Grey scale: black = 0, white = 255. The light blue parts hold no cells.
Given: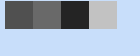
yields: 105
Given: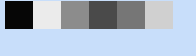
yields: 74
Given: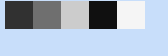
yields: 204
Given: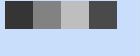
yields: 130
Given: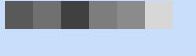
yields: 125
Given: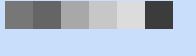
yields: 199
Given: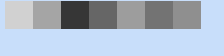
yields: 157
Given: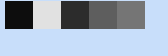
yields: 44
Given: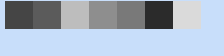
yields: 121
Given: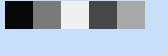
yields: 240
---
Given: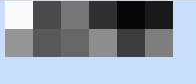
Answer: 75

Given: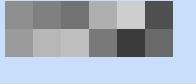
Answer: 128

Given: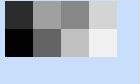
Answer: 160

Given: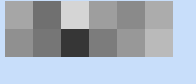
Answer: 112

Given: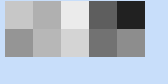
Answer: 176

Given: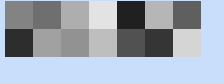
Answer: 111

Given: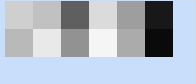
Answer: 193
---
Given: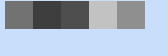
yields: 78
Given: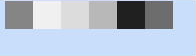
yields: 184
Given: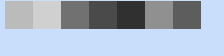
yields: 48
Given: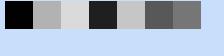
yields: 198
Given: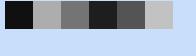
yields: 30
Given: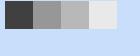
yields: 151
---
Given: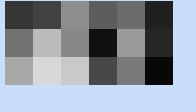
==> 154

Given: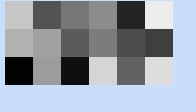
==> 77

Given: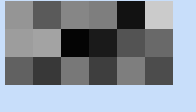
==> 83

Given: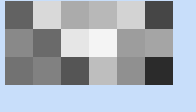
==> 157

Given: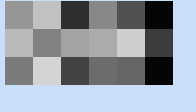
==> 206

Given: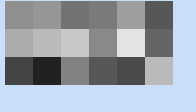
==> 227

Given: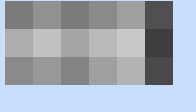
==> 200
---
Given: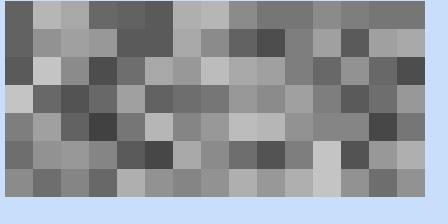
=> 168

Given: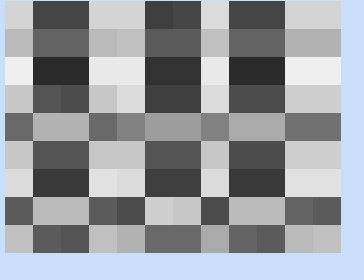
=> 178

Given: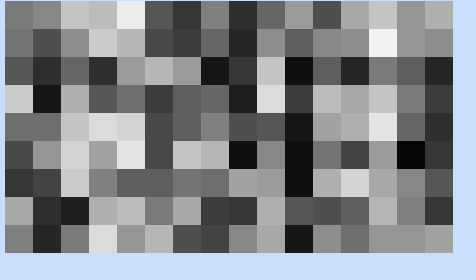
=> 141

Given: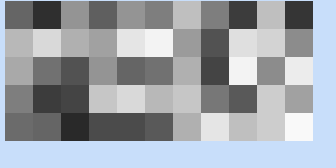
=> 140

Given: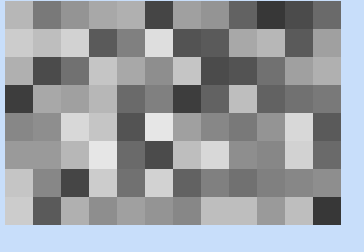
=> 160

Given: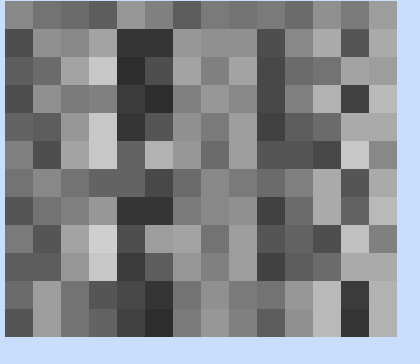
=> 170

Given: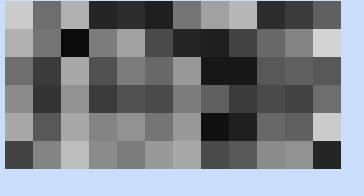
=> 211

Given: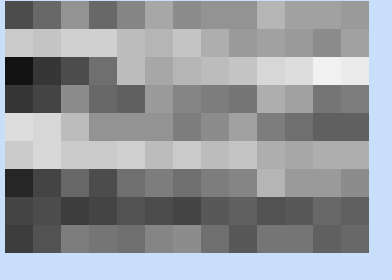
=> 161
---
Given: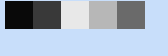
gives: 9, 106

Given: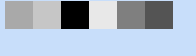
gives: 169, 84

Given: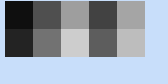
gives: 15, 189

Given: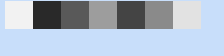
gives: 242, 226

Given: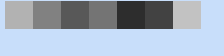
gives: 178, 194

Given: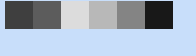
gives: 63, 24
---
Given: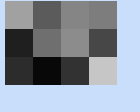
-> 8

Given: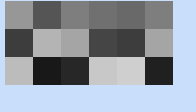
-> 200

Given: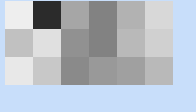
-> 153

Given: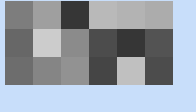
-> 69

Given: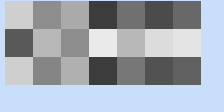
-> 119

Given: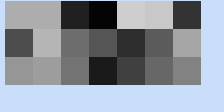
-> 64

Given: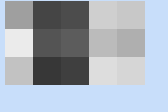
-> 63
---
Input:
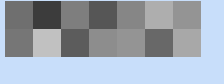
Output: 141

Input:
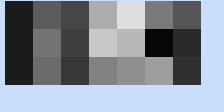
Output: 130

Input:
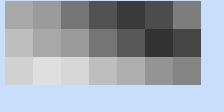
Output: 190

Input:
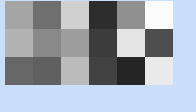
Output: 187

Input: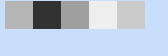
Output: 50

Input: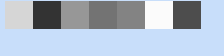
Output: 115

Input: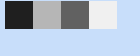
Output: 31
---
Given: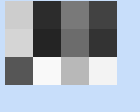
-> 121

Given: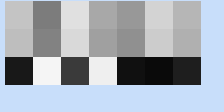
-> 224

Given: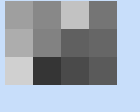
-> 194

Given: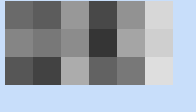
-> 152

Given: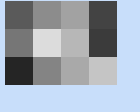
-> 162

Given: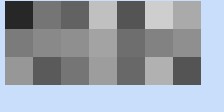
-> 98

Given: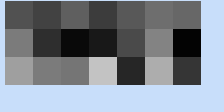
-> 95

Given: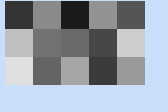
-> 27

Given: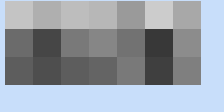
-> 189

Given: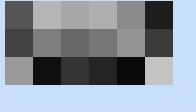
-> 168
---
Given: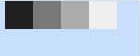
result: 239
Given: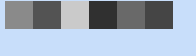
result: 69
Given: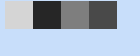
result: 73
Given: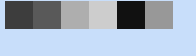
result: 152
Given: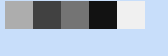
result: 240
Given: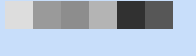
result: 87
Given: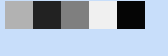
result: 5
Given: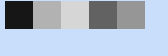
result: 150
